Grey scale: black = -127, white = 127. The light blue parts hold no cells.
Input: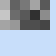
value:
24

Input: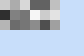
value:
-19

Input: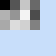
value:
92

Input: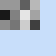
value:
-9

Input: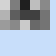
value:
9

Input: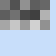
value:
70

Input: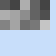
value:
36

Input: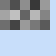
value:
-59

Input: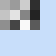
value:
-58

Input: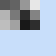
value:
34
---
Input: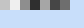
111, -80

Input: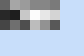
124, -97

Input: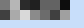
89, -114

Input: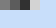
83, -78

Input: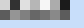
118, -100

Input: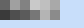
73, -69

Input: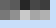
73, -89

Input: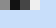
111, -109

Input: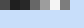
116, -96

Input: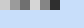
86, -80
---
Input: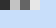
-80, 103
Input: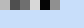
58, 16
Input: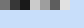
-12, 97
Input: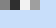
2, 31
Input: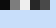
-116, -54
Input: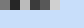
-7, 80
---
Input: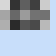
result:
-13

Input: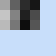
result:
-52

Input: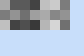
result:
19

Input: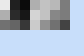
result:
-3

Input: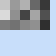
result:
-47

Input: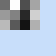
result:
80
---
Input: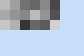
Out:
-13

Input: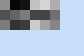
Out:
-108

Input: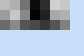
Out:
-12

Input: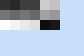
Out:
-65

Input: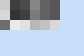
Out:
-52

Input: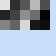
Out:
-40

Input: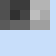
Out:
-68
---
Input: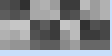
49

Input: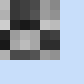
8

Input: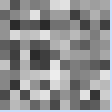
39

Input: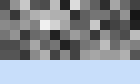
-61

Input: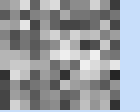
-68

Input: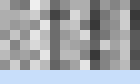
-48
